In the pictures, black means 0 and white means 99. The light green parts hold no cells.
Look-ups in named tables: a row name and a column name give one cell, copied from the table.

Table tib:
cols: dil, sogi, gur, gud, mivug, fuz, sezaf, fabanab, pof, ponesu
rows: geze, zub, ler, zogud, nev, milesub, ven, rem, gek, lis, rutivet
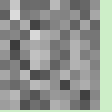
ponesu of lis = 52
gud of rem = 29
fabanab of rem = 51
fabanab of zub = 58
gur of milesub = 52
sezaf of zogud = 42
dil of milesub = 57
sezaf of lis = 57
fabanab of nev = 69
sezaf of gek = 26

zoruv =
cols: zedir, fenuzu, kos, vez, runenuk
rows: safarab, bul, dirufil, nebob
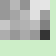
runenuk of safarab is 89
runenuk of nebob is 20
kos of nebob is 66
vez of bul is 87
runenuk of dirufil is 50
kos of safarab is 57
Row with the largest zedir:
dirufil

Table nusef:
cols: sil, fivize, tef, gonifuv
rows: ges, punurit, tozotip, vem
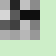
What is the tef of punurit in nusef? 5
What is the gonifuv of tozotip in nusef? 49
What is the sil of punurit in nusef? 83
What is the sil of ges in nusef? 67
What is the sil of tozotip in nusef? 35
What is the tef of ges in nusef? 75
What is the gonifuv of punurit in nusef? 6
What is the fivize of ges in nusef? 14
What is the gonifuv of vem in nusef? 59
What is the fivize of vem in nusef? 63
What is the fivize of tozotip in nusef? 25
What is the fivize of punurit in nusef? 35
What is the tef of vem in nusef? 71
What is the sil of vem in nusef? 67
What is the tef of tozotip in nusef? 75
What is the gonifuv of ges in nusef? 54
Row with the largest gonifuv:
vem

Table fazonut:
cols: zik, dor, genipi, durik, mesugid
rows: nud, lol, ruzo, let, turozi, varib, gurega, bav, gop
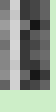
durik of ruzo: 8
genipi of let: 17
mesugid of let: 42
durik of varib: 37
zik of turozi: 44
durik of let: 35
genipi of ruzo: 46
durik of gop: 27
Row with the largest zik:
ruzo

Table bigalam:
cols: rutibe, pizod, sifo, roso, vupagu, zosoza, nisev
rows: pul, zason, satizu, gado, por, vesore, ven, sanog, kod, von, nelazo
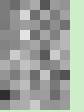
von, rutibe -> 18
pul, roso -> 66
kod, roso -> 49
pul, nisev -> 57
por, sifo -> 60
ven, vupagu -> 50
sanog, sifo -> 65
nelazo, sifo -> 67
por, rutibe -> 51
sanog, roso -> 42
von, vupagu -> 61
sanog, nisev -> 32
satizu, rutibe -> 47
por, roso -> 64
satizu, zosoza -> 55
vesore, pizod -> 79
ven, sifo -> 75

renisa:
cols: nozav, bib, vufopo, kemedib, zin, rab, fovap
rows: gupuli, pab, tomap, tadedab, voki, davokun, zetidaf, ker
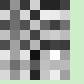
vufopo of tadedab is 73
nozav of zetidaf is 67
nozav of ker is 84
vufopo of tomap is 31
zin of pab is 92
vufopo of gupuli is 21
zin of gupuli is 14
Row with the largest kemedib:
gupuli

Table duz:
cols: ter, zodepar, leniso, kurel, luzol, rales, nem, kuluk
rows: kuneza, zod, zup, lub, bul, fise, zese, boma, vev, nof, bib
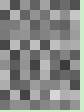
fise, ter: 64
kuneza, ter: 68
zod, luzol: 45
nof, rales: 83
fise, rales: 40
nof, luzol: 45
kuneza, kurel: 38
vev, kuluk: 29
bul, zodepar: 73
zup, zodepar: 48
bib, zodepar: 55
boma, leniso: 60
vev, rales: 52
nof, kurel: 69
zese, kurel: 26
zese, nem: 23
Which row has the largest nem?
nof

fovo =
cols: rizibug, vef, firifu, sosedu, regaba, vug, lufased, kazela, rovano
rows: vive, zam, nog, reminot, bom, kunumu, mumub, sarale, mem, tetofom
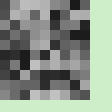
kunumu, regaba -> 16
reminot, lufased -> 33
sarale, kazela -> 43
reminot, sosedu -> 55
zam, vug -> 12
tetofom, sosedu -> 74
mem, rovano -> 64
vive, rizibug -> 28
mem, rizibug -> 46
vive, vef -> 58
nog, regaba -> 57
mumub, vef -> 47
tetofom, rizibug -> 52

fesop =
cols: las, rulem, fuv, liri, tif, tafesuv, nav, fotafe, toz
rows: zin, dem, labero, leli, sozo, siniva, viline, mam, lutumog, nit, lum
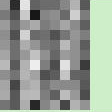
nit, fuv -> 71
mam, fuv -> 70
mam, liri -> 63
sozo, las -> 58
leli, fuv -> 81
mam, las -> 55
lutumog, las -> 64
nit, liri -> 72
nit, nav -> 73
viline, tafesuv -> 30
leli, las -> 55
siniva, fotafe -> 56
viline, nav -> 87
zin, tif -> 42
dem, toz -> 48
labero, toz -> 37
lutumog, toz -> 34

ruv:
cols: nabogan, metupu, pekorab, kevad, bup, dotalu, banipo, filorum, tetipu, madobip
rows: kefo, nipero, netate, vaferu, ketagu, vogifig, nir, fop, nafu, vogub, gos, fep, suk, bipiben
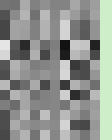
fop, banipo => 83
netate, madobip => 57
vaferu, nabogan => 27
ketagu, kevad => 62
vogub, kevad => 44
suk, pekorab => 57
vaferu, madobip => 57
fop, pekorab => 57
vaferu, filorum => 45
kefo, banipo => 51
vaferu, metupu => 63
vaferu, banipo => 82
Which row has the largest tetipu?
ketagu

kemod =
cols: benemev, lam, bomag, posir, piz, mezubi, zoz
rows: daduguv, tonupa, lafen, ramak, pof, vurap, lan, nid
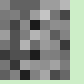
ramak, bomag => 49
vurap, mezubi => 49
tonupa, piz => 76
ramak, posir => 70
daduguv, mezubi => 61
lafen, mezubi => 55
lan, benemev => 46
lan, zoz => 48
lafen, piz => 47
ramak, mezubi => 36
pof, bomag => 69
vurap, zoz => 42
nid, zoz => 40
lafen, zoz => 54
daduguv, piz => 61
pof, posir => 41
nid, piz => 65
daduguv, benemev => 55
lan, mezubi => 63
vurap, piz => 50

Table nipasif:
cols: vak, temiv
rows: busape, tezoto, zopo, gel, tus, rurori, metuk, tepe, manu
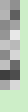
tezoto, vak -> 70
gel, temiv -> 90
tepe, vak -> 24
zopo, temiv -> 63
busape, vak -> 67
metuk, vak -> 74
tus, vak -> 76
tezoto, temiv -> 37
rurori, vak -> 53
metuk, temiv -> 41
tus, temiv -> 72
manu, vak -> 65
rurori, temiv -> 83
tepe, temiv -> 30
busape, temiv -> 56
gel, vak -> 58
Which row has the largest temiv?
gel

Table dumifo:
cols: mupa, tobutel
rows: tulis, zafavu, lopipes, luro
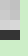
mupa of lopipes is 82
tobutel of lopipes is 84
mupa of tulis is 77
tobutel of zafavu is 76
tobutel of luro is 20
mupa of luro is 20
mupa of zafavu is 79
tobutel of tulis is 75

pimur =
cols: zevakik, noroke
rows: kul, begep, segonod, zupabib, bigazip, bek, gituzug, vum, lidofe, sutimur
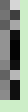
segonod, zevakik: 36
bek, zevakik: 57
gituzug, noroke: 6
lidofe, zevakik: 51
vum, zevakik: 38
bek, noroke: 1
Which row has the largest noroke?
kul

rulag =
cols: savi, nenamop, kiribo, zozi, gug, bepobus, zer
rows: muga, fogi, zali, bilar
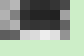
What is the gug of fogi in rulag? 14
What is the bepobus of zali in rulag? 19
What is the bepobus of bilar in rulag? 87
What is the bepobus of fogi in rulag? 13
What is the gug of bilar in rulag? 92
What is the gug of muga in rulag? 17
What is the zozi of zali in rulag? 20
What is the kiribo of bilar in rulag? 82
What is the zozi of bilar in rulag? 85

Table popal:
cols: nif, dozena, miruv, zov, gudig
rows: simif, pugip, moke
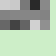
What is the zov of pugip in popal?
52
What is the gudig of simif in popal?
53
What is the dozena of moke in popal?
26
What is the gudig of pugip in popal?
51
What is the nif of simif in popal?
80
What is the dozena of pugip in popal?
52
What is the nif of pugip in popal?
51
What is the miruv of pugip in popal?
52
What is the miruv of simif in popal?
47
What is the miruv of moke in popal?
39
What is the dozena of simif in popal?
78
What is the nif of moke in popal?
40
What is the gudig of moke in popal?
56
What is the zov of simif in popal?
16
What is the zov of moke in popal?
81

